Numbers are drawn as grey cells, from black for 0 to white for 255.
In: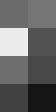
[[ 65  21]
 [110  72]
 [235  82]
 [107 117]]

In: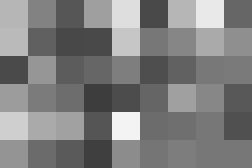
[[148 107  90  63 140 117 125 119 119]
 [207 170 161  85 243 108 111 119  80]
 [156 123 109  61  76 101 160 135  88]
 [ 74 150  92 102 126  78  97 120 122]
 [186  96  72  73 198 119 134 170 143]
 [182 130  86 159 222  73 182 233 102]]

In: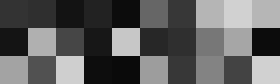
[[163  81 207  13  10 157  55 131  67 209]
 [ 20 176  70  23 199  39  47 119 166  12]
 [ 51  47  19  34  12 102  55 181 209 182]]

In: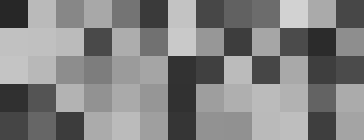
[[ 69 102  60 171 187 159  53 146 145 186 190  62 164]
 [ 48  84 179 146 170 150  49 158 175 187 178  99 171]
 [196 184 141 125 155 165  50  64 187  70 169  62  75]
 [193 192 187  73 173 113 201 151  61 166  75  43 142]
 [ 39 186 135 168 116  58 195  71  97 108 210 170  71]]

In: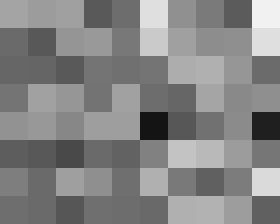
[[110 106  86 111 109 105 176 178 157  96]
 [126 106 159 143 111 176 121  96 124 218]
 [ 93  88  73 106  98 129 195 185 156 118]
 [146 152 135 158 158  20  87 113 139  31]
 [116 161 150 115 161 109 102 165 137 143]
 [102 101  89 116 112 116 173 176 150 107]
 [106  88 149 153 120 202 160 141 143 223]
 [164 156 160  89 109 223 144 122  91 241]]

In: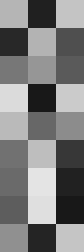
[[144  36 197]
 [ 93 223  24]
 [106 228  33]
 [113 190  55]
 [186 103 140]
 [219  24 203]
 [119 150  90]
 [ 40 179  79]
 [181  32 196]]

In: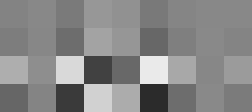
[[102 132  58 209 172  43 109 137 123]
 [174 142 217  65 104 234 168 135 155]
 [125 135 109 163 150 103 127 137 132]
 [131 136 122 151 145 121 133 136 136]]
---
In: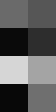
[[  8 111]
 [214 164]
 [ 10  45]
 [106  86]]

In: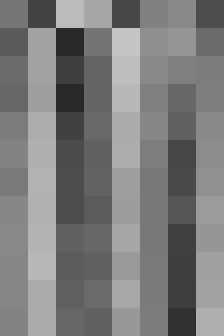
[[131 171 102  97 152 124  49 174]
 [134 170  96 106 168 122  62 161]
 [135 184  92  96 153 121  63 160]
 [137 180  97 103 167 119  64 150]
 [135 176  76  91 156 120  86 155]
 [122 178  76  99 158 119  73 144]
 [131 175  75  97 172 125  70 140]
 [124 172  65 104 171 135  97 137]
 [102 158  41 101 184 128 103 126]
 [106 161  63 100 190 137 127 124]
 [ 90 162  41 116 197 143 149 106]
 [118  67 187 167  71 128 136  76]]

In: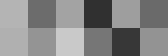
[[176 148 201 118  55 147]
 [180 108 163  48 158 106]]

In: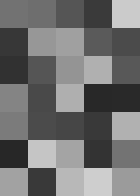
[[162  57 184 206 155]
 [ 39 197 164  51 115]
 [123  75  70  57 177]
 [132  73 175  40  41]
 [ 49  85 148 176  88]
 [ 55 151 160  90  75]
 [114 110  85  58 203]]

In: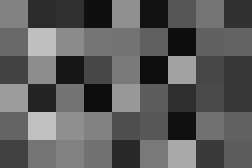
[[ 64 117 129 114  40 121 169  57  93]
 [100 193 143 130  78  87  16 113  97]
 [156  36 115  12 152  93  46  74  55]
 [ 67 141  22  71 122  14 162  71  55]
 [105 192 139 117 115  95  13  96  99]
 [130  43  48  15 144  18  85 116  48]]

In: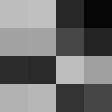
[[177 183  51  70]
 [ 44  42 190 159]
 [162 163  71  36]
 [189 192  40   6]]
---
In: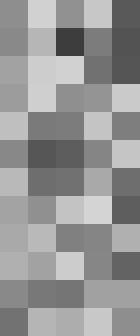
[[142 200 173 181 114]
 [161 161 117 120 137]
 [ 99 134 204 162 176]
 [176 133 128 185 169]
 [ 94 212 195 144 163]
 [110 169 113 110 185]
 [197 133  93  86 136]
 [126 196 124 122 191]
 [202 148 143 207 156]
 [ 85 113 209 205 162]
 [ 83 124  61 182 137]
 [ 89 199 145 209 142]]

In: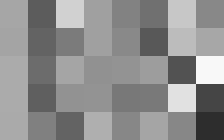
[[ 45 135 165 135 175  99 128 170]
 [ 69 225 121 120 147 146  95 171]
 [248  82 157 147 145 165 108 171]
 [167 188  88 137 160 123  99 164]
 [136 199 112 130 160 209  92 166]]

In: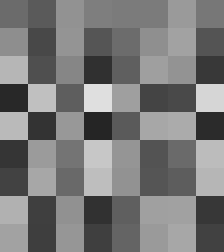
[[ 65 167 154 100  63 150  62 162]
 [ 55 161 160  95  49 145  63 177]
 [182  93  85 146 190 105 167  66]
 [188 106  83 149 199 116 155  53]
 [ 43 171 167  90  37 152  51 186]
 [214  73  68 159 223  94 192  40]
 [ 56 147 159  95  48 134  79 182]
 [ 84 162 143 108  85 148  72 142]
 [119 154 123 123 126 146  90 107]]

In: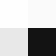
[[ 19 232]
 [250 254]]

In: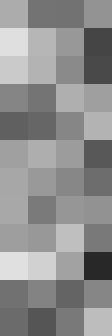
[[189 121  85 107]
 [134 100 131 113]
 [ 40 162 209 224]
 [121 191 152 158]
 [146 150 122 168]
 [109 135 153 167]
 [ 88 156 174 160]
 [179 134 102  96]
 [159 175 116 133]
 [ 73 138 179 202]
 [ 69 152 182 223]
 [147 114 115 172]]

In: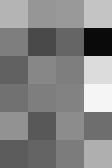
[[175 124 100  92]
 [110 140  88 146]
 [245 130 126 113]
 [220 126 135  97]
 [ 10 101  73 126]
 [196 153 150 180]]

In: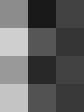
[[ 57  82 196]
 [ 66  40 153]
 [ 53  86 207]
 [ 66  25 140]]

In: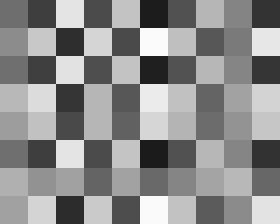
[[227 139  91 194 250  77 202  44 212 161]
 [103 184 164 133 105 162 100 161 146 176]
 [ 50 133 183  81  27 196  75 228  62 111]
 [198 147 108 180 214  97 182  73 193 157]
 [211 162 100 193 235  87 182  53 220 184]
 [ 53 133 183  82  31 195  78 226  63 111]
 [231 122  87 191 251  74 213  46 200 140]
 [ 51 132 182  81  28 195  75 228  62 110]]

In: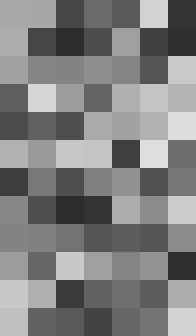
[[212 117 102  67  90  98 193]
 [174  92 111  97  59 176 200]
 [ 47 148 132 158 200 102 156]
 [139  86  92  85 113 129 131]
 [203 139 172  51  45  79 135]
 [118  81 145 128  78 120  61]
 [110 222  63 196 198 153 177]
 [220 178 162 170  79  97  75]
 [180 196 175 100 156 214  94]
 [201  85 132 142 131 133 162]
 [ 48  65 158  77  44  69 172]
 [ 51 210  90 106  71 167 168]]
